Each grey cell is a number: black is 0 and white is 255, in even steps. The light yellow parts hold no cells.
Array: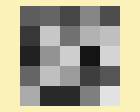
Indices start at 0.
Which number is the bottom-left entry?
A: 170
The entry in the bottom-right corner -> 226
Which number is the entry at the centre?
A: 206
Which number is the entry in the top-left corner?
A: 93
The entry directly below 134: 178
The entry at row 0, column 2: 70
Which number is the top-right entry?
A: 77

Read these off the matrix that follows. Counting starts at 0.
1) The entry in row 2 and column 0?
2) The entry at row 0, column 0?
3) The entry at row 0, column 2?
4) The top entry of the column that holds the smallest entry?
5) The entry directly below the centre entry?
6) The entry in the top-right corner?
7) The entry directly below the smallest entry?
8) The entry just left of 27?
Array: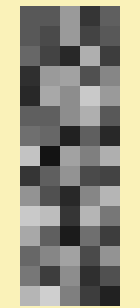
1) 103
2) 88
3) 154
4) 88
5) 147
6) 95
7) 95
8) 95
